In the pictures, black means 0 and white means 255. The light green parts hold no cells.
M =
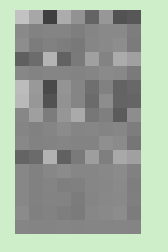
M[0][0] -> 194
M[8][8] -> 125
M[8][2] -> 133
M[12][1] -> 129
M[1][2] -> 132
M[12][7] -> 138
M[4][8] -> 122
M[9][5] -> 131
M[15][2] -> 132
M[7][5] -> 119
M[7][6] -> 127
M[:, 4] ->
[146, 126, 121, 122, 131, 133, 133, 170, 133, 131, 122, 134, 128, 124, 123, 132]
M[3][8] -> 160
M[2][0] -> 141
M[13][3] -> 131
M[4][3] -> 133
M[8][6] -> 132
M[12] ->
[135, 129, 132, 127, 128, 134, 135, 138, 126]
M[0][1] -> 167
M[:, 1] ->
[167, 130, 124, 108, 131, 153, 151, 159, 129, 130, 107, 129, 129, 129, 128, 132]
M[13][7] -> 137
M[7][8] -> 141
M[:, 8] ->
[87, 125, 123, 160, 122, 104, 101, 141, 125, 118, 160, 129, 126, 127, 124, 132]
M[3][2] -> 180
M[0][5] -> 100
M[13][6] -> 136
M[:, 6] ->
[151, 137, 137, 131, 138, 129, 141, 127, 132, 143, 127, 136, 135, 136, 137, 133]
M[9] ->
[136, 130, 131, 133, 131, 131, 143, 139, 118]
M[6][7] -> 100

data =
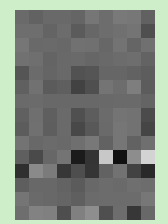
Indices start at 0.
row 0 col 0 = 106
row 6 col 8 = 106
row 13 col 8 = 108
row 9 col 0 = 115
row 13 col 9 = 119
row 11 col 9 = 41
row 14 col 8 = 55
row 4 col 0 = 85
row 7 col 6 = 107
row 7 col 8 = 114
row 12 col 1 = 104
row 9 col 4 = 111
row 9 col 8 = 98
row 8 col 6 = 106
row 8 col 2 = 94
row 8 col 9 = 69
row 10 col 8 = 141
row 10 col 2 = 103
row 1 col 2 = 100
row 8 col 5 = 88
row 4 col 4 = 82
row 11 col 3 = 55
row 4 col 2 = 101
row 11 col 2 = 123
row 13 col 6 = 108
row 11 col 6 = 98
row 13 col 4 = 95
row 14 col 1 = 130
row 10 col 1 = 74
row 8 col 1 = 112
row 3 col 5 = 102
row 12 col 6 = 108
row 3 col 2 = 100
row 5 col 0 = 96
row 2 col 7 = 115

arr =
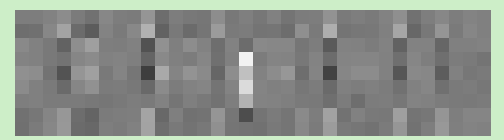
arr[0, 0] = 125
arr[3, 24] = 133
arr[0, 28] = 113
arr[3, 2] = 121
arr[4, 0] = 144
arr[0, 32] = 131
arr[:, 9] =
[149, 177, 82, 100, 62, 105, 122, 164, 163]
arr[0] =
[125, 125, 130, 140, 123, 113, 135, 125, 123, 149, 109, 125, 120, 118, 141, 120, 127, 119, 129, 116, 124, 125, 146, 122, 126, 122, 130, 143, 113, 126, 135, 125, 131, 128]
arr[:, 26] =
[130, 128, 130, 129, 129, 124, 125, 120, 123]
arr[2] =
[137, 129, 121, 98, 142, 159, 126, 125, 129, 82, 145, 127, 141, 130, 110, 130, 108, 137, 135, 135, 118, 125, 90, 130, 129, 124, 130, 98, 130, 130, 102, 128, 128, 130]
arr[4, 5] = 160
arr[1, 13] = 117
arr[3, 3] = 115
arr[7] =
[113, 119, 133, 151, 109, 100, 123, 125, 126, 164, 104, 127, 113, 115, 149, 118, 77, 116, 123, 117, 138, 125, 162, 114, 129, 121, 120, 159, 116, 119, 149, 126, 133, 133]
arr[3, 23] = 132
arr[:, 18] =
[129, 117, 135, 132, 140, 128, 130, 123, 121]
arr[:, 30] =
[135, 149, 102, 111, 93, 112, 124, 149, 152]
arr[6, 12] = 127
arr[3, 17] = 124
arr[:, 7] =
[125, 122, 125, 131, 132, 124, 121, 125, 123]
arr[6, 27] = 119
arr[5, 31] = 122
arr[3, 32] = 122
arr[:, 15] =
[120, 122, 130, 128, 141, 131, 126, 118, 117]
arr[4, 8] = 118
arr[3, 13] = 134
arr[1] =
[110, 112, 135, 163, 107, 92, 131, 122, 136, 177, 98, 121, 107, 117, 155, 122, 124, 116, 117, 109, 143, 122, 174, 116, 119, 120, 128, 166, 103, 120, 149, 122, 134, 128]
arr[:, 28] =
[113, 103, 130, 134, 137, 129, 131, 116, 114]

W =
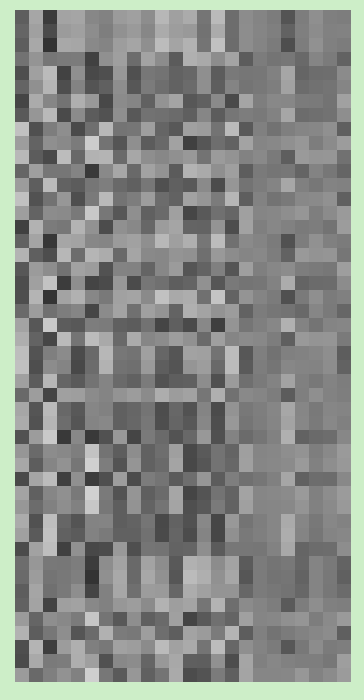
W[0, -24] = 94
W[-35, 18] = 115
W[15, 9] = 103
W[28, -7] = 126
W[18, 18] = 135
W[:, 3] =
[163, 155, 168, 122, 66, 78, 115, 74, 142, 137, 188, 118, 98, 151, 138, 119, 166, 183, 114, 60, 163, 125, 92, 186, 139, 132, 101, 160, 104, 109, 57, 136, 146, 63, 144, 142, 102, 97, 64, 119, 120, 121, 159, 136, 142, 156, 124, 146]
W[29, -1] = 128
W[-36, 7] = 105
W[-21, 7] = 147
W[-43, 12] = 107
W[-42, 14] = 138
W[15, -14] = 156
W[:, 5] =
[135, 141, 137, 65, 73, 84, 153, 92, 111, 204, 178, 57, 118, 122, 200, 146, 135, 181, 156, 68, 135, 70, 125, 188, 105, 108, 115, 139, 134, 132, 57, 194, 208, 60, 209, 199, 131, 130, 72, 60, 51, 68, 136, 198, 107, 127, 159, 207]
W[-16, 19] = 139
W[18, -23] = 155
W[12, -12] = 89
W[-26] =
[163, 87, 201, 92, 88, 125, 123, 96, 92, 114, 69, 95, 74, 136, 63, 148, 117, 127, 135, 177, 131, 116, 132, 134]
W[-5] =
[155, 101, 142, 136, 123, 198, 116, 88, 142, 95, 106, 160, 68, 89, 112, 100, 160, 133, 135, 144, 149, 125, 138, 154]
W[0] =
[94, 166, 59, 163, 165, 135, 130, 155, 160, 141, 183, 160, 171, 117, 186, 109, 140, 132, 124, 84, 125, 143, 127, 125]
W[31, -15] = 97
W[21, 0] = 106
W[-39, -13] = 162
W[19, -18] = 75
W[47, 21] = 130
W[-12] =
[171, 81, 190, 102, 84, 131, 132, 94, 99, 117, 73, 98, 81, 136, 70, 152, 116, 126, 134, 170, 134, 120, 135, 130]
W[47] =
[155, 105, 127, 146, 129, 207, 119, 90, 151, 96, 116, 170, 76, 83, 123, 95, 164, 134, 134, 135, 151, 130, 139, 155]
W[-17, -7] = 133
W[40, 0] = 106
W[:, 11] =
[160, 157, 164, 91, 98, 98, 164, 107, 88, 162, 144, 91, 96, 98, 160, 165, 159, 148, 155, 94, 169, 99, 95, 157, 85, 84, 94, 156, 103, 101, 83, 159, 164, 91, 166, 164, 98, 101, 99, 89, 86, 102, 158, 160, 94, 161, 168, 170]
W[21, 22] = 122
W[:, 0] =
[94, 101, 93, 114, 78, 100, 69, 89, 193, 157, 184, 101, 156, 193, 158, 64, 97, 179, 87, 77, 78, 106, 163, 174, 189, 192, 160, 105, 166, 171, 82, 150, 167, 73, 163, 151, 171, 160, 75, 109, 106, 93, 97, 155, 178, 78, 75, 155]
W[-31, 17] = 136
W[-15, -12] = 110
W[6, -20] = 175
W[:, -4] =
[125, 127, 125, 105, 101, 108, 123, 108, 133, 151, 154, 100, 128, 136, 150, 122, 125, 153, 125, 100, 122, 105, 131, 153, 130, 132, 128, 127, 134, 135, 98, 147, 154, 97, 154, 148, 134, 132, 101, 102, 99, 103, 125, 149, 130, 120, 126, 151]

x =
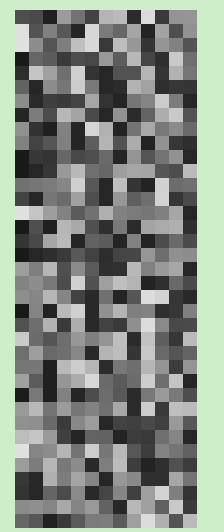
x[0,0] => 78
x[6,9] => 132
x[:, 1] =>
[74, 83, 141, 102, 197, 38, 42, 123, 50, 67, 55, 38, 118, 38, 197, 79, 72, 38, 126, 141, 134, 132, 110, 108, 158, 119, 92, 120, 185, 143, 197, 133, 124, 38, 38, 143, 87]
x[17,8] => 70
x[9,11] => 54
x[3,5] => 71
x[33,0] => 54
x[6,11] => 124
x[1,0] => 224
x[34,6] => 69
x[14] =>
[225, 197, 158, 130, 91, 113, 176, 129, 123, 119, 128, 166, 38]
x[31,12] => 96
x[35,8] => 184
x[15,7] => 121
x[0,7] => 187
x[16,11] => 106
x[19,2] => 120
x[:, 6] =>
[180, 122, 57, 153, 38, 40, 51, 38, 177, 180, 106, 103, 38, 38, 176, 47, 91, 45, 47, 159, 112, 145, 66, 148, 180, 44, 106, 109, 111, 38, 98, 119, 126, 38, 69, 98, 125]
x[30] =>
[188, 197, 154, 64, 37, 99, 98, 36, 60, 57, 112, 133, 38]
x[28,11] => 191
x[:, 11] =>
[147, 78, 130, 201, 178, 54, 124, 201, 138, 54, 146, 77, 108, 54, 166, 176, 106, 144, 166, 105, 54, 54, 72, 54, 85, 60, 196, 121, 191, 154, 133, 116, 81, 166, 127, 201, 84]
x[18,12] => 38
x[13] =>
[68, 38, 119, 107, 160, 78, 38, 151, 95, 111, 211, 54, 74]
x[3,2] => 91
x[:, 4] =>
[114, 37, 191, 77, 208, 203, 67, 164, 37, 37, 72, 185, 208, 160, 91, 169, 37, 88, 138, 208, 66, 208, 173, 152, 135, 204, 172, 37, 118, 136, 37, 115, 139, 165, 137, 132, 90]
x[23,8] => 43
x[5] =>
[98, 38, 141, 119, 203, 121, 40, 43, 179, 162, 47, 54, 53]
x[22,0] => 81
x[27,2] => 32
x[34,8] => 63
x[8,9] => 168

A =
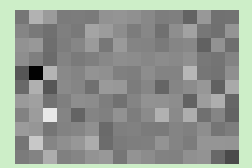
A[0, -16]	118
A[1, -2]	112
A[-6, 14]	97
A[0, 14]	113
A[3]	[142, 127, 107, 131, 122, 127, 136, 142, 140, 135, 140, 137, 144, 120, 116, 131]
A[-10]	[133, 121, 112, 127, 121, 164, 156, 141, 124, 135, 112, 142, 162, 119, 112, 148]
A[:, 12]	[99, 162, 136, 144, 183, 140, 98, 174, 128, 124, 144]
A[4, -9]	128
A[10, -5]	129
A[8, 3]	130
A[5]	[105, 176, 86, 138, 133, 112, 154, 152, 124, 134, 101, 133, 140, 151, 97, 169]
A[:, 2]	[155, 112, 110, 107, 180, 86, 114, 232, 117, 133, 173]
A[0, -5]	127
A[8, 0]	155
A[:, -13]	[123, 127, 125, 131, 137, 138, 127, 132, 130, 143, 128]
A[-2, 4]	151
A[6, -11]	140
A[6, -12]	142
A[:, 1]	[178, 121, 152, 127, 2, 176, 160, 156, 150, 200, 131]
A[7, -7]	139
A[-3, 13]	142
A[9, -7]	127
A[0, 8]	144
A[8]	[155, 150, 117, 130, 133, 144, 106, 127, 129, 123, 122, 132, 128, 142, 117, 125]
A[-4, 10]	177
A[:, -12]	[124, 121, 134, 122, 132, 133, 142, 100, 133, 151, 133]
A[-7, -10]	144

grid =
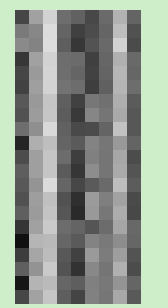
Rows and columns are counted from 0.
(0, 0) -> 70
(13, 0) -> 81
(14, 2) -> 196
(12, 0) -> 88
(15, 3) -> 108
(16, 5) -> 131
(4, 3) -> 110
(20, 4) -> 68
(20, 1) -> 162
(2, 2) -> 221
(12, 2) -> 219
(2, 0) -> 138
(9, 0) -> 37
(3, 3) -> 109
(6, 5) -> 119
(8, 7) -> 194
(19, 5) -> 128
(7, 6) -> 117
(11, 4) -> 54
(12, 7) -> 189
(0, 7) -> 178
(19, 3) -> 102
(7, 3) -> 92
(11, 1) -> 159
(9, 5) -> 131
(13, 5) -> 155
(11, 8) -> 84
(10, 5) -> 128
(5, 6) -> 96
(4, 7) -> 182
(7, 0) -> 82
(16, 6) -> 121
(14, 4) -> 42
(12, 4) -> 71
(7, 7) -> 169
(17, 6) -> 124
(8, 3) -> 97
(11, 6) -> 117
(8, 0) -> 110
